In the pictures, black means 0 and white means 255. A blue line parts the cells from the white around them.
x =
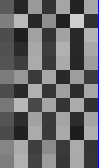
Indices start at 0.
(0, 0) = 91
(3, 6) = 168
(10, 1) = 171
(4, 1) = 63
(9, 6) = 175
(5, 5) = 157
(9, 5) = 28
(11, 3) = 157
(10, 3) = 139
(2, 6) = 180
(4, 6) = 157
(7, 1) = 184
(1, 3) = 142
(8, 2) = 162
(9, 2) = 171
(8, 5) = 44
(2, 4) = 162
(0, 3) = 51
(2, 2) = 161
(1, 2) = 38
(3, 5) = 40
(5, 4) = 41
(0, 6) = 167
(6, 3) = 54
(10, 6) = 52
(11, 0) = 126

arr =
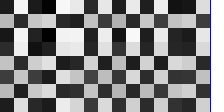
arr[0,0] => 28
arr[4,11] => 30
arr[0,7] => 231
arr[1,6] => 193
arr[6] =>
[185, 31, 200, 218, 42, 49, 196, 46, 182, 41, 187, 57, 196, 208, 50]
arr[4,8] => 189
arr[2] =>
[23, 244, 34, 1, 242, 243, 32, 237, 19, 248, 30, 234, 36, 27, 231]
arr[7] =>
[29, 222, 40, 27, 236, 213, 57, 218, 48, 208, 43, 207, 50, 39, 208]
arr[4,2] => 206
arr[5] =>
[61, 197, 61, 28, 223, 196, 66, 189, 54, 216, 44, 208, 51, 53, 192]
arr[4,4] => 28
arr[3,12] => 38
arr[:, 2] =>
[27, 199, 34, 17, 206, 61, 200, 40]
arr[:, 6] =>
[41, 193, 32, 38, 210, 66, 196, 57]
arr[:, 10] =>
[31, 200, 30, 37, 210, 44, 187, 43]
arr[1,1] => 43
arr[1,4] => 41
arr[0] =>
[28, 245, 27, 3, 247, 233, 41, 231, 29, 234, 31, 237, 18, 22, 221]
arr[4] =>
[195, 43, 206, 225, 28, 39, 210, 31, 189, 29, 210, 30, 217, 206, 41]

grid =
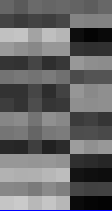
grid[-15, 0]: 102
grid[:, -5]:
[101, 62, 191, 151, 46, 123, 45, 53, 144, 120, 33, 151, 183, 138, 197]
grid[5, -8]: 115
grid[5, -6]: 115
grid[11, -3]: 47
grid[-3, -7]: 175
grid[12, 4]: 189
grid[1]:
[68, 59, 67, 62, 71, 132, 129, 130]
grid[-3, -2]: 15
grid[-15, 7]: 103
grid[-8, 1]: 51
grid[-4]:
[151, 151, 149, 151, 146, 47, 43, 38]
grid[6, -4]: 66
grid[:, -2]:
[93, 129, 4, 47, 142, 84, 137, 141, 64, 78, 144, 43, 15, 65, 5]
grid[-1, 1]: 202
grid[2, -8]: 193
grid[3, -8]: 154
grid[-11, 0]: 52
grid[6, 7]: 143
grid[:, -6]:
[106, 67, 163, 136, 69, 115, 70, 77, 116, 101, 62, 149, 176, 122, 184]
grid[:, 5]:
[99, 132, 13, 50, 152, 75, 150, 143, 59, 77, 157, 47, 19, 70, 10]
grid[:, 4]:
[104, 71, 182, 151, 55, 112, 66, 56, 136, 124, 43, 146, 189, 127, 183]
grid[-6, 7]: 73
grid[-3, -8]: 178
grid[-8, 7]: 143
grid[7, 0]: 61
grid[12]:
[178, 175, 176, 183, 189, 19, 15, 13]
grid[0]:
[102, 90, 106, 101, 104, 99, 93, 103]
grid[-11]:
[52, 50, 69, 46, 55, 152, 142, 140]

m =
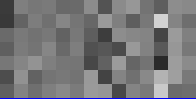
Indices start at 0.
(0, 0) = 59
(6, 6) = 154
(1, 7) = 154
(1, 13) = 110
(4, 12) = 157
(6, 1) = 131
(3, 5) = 126
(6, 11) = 201
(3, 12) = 151
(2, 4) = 98
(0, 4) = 105
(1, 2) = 125
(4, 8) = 155
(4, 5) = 117
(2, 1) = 121
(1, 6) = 103
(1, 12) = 132
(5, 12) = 159
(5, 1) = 146
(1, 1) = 99
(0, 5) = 106
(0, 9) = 151
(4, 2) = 147
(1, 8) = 127
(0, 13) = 137
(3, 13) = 120
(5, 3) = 116
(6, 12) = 107
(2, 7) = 61
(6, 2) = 111

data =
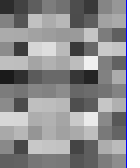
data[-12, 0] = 44
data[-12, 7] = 133
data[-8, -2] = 127
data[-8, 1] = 190
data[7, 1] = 75
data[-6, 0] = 124
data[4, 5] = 189
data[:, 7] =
[133, 162, 124, 202, 127, 129, 115, 198, 137, 121, 173, 124]
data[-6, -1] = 131
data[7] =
[139, 75, 191, 189, 184, 78, 92, 198, 176]
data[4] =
[191, 190, 164, 177, 167, 189, 240, 127, 97]
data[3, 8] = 196
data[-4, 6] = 234
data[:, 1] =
[66, 85, 170, 59, 190, 47, 117, 75, 214, 183, 71, 98]
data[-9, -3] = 104
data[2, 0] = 171
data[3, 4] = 186
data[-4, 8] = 87
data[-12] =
[44, 66, 94, 125, 113, 77, 57, 133, 151]
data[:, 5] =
[77, 76, 154, 57, 189, 54, 103, 78, 201, 170, 68, 85]
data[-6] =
[124, 117, 134, 130, 141, 103, 108, 115, 131]
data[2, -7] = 162
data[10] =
[137, 71, 200, 196, 194, 68, 94, 173, 187]
